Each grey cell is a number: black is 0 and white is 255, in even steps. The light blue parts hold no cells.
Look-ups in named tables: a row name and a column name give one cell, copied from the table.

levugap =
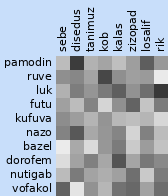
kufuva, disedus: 157
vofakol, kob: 182
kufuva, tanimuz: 180
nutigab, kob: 174
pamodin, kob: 164
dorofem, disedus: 162
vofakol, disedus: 228
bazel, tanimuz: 218
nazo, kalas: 133
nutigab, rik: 123
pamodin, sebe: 188
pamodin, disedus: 60
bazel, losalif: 156
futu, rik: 123
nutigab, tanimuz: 163
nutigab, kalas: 160
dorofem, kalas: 84
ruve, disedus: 135
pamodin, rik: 153
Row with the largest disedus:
vofakol

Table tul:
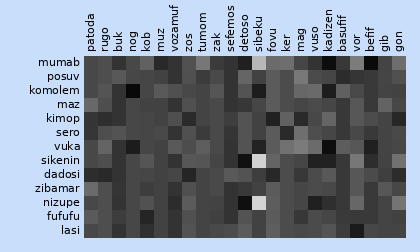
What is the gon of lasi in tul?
68
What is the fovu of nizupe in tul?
93
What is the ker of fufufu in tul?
76
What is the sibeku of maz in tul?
70
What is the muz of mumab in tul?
41
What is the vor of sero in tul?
72
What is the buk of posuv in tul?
88
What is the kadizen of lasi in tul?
84
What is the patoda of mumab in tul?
72
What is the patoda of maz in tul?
104
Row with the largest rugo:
vuka

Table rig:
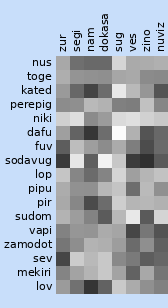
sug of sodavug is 199
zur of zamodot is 118
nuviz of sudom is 212
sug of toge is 166
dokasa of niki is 155
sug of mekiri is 163
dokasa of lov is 98
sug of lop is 212
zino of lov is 144
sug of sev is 137
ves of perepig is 125
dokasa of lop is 132
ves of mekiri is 98
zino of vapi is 119
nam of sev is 185
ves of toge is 169
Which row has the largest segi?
sodavug

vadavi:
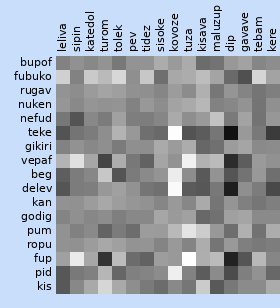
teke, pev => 152
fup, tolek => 188
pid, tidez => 132
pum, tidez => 156
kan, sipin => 145
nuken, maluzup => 130
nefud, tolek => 161
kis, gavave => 139
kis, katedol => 169
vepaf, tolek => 173
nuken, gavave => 147
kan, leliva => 146
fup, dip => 34
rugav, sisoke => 134
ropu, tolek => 160
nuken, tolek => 148
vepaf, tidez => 98
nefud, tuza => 142
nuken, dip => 135

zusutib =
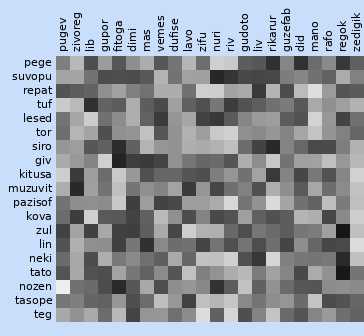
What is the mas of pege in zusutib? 172
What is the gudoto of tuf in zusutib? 83
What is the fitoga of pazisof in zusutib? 200
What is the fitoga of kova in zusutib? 89
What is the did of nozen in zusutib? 86
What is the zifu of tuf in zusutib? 80
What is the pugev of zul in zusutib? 66
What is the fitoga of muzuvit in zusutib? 191
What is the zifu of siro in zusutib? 170
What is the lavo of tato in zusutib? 193
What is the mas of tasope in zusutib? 108

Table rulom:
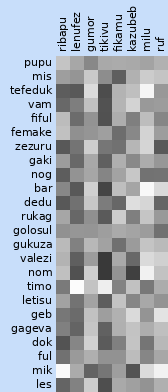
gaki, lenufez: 104
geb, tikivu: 158
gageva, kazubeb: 195
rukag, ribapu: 166
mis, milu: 204
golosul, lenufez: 150
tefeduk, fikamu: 179
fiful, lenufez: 108
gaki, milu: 172
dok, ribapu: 83
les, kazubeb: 160
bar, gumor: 208
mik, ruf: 242
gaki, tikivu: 96
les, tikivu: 78
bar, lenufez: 88
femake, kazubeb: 136
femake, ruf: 157
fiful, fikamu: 173
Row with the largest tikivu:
timo

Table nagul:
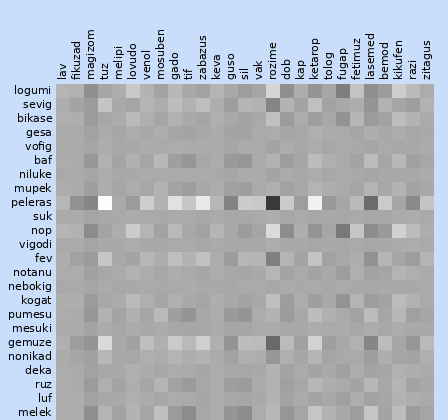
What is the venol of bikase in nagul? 175
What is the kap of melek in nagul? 165
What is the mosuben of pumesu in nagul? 185
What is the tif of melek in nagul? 140
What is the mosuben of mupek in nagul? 178
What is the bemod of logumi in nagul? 155
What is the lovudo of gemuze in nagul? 161
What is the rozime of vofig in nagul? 164
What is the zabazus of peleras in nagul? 233
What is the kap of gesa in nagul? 168
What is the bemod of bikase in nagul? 162
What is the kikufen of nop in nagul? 209
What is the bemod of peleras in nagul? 202
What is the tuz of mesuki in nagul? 171
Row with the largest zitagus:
peleras

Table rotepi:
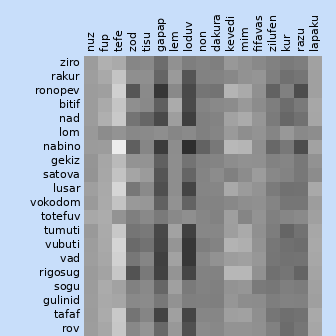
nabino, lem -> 141
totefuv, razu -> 138
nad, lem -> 158
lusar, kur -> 113
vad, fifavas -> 151
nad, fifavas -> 150
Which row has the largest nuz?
totefuv

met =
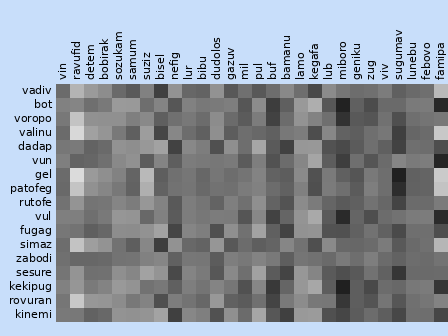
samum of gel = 100
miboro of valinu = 98
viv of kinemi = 94
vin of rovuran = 118
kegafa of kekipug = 167
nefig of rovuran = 125
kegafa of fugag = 148
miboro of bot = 34
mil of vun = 91
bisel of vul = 129
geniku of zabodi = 110
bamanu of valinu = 120
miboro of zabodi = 122
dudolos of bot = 122
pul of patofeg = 129
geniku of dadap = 91
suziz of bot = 110
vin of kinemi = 121
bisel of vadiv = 64

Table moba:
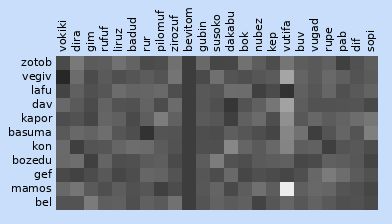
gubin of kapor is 90
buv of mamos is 95
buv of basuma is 113
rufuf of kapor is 101
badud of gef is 77
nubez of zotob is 93
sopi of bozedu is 68
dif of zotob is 81
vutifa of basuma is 134
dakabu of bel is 91
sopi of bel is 74
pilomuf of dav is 76

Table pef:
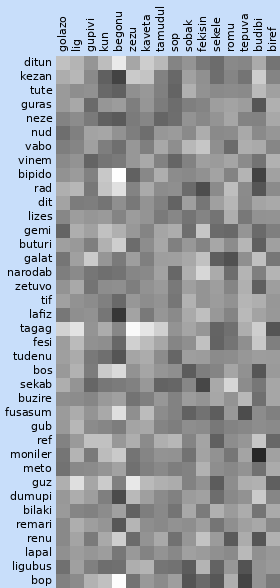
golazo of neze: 131
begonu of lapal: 119
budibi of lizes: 146
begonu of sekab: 123
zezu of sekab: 129
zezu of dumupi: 185
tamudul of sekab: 99
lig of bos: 178
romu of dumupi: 137
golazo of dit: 163
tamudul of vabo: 168
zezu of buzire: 115
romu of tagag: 112
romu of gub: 131
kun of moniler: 188
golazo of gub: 153
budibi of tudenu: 157
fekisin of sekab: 71

